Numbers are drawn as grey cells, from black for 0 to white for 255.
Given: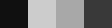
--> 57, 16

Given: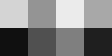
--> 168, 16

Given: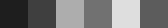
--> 92, 30

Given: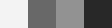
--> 40, 243

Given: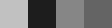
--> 100, 193

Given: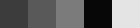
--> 228, 60
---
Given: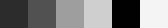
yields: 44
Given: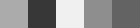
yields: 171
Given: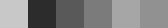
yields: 200
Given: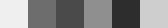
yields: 239
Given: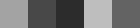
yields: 163
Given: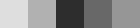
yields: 222
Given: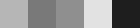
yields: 182
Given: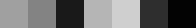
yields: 160
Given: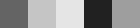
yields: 100
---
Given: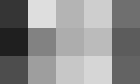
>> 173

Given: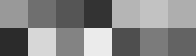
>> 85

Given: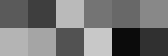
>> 186

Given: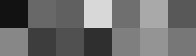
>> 96

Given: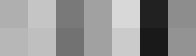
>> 121

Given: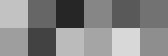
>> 38

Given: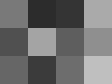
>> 94
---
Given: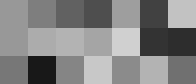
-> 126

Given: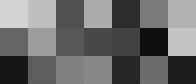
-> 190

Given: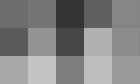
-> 117

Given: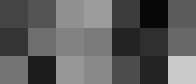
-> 84

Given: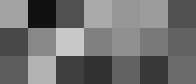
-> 17

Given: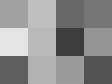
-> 191

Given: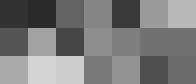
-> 42
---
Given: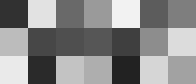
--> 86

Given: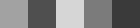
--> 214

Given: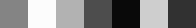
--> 77

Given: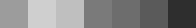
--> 122

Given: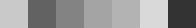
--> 164

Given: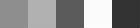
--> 91

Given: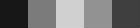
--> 208

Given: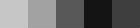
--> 88

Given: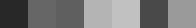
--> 180
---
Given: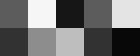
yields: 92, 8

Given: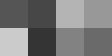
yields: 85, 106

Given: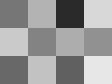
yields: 118, 231

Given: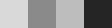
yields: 217, 37

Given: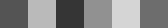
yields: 84, 109

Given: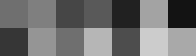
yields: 111, 169

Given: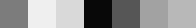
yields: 124, 184
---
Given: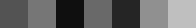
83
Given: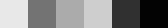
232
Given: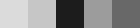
219
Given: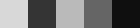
216
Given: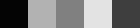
4
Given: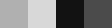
176
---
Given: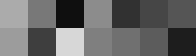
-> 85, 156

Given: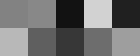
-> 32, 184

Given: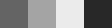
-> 40, 100

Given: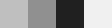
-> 240, 191

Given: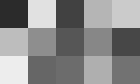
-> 203, 237

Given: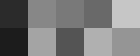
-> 198, 28

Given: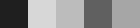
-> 166, 31

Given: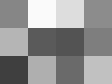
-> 140, 63
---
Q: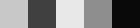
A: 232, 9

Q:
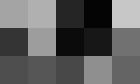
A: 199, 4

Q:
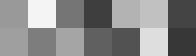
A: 244, 55

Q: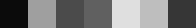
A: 223, 11

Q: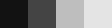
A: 228, 18

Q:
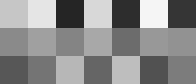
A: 245, 37

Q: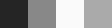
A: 250, 37

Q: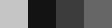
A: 197, 19
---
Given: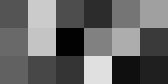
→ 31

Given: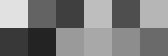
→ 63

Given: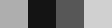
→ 174

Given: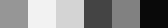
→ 129

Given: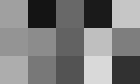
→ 49

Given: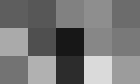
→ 79
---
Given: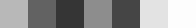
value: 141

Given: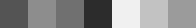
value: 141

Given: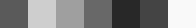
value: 104

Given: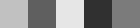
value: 123

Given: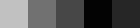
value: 71

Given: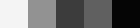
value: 96

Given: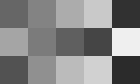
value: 131

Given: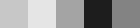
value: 164

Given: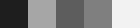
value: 127
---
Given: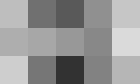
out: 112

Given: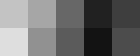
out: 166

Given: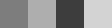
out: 174

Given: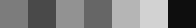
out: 73

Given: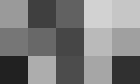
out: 63

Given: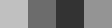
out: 108

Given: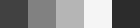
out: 129

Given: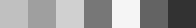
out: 159

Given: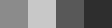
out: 200
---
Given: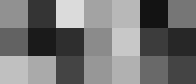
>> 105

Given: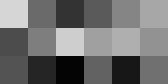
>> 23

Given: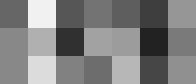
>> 70

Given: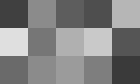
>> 126

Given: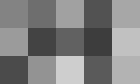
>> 90

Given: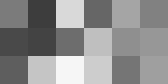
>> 117

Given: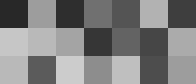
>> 77

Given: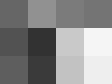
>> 194

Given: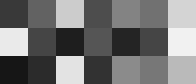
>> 119
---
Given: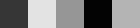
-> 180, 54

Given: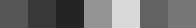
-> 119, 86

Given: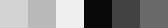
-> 106, 211

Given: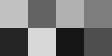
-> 126, 37

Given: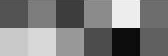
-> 109, 201

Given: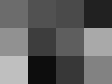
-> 33, 191

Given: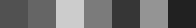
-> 33, 81

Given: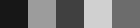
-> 108, 23

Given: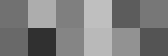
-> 119, 105

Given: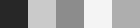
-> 174, 39
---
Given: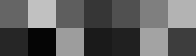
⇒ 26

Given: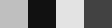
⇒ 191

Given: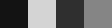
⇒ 19

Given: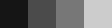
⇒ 21

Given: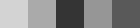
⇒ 170

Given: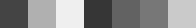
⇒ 54
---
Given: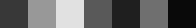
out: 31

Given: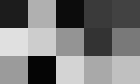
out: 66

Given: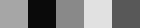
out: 88

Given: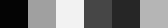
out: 38

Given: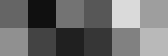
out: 218

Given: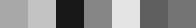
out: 228

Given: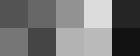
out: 37

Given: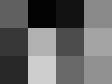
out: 55

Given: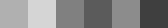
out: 140

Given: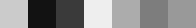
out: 172
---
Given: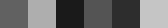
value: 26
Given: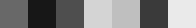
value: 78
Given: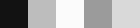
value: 251
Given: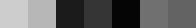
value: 27
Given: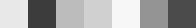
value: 188
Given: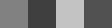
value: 195
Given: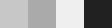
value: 239
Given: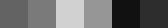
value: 209
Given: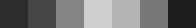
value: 132
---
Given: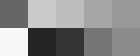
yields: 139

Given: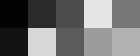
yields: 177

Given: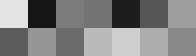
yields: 137

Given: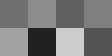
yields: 83

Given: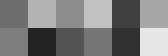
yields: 231

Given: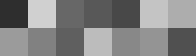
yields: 80
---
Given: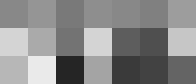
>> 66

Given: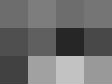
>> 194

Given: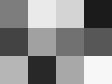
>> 168

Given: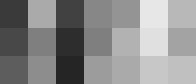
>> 199

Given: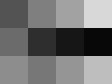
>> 149

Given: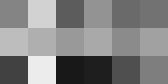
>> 79
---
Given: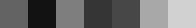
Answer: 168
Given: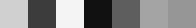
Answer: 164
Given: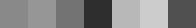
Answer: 204
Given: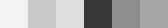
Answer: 142
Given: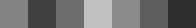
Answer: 93
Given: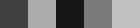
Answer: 122
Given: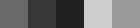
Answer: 204
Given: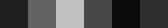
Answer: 10
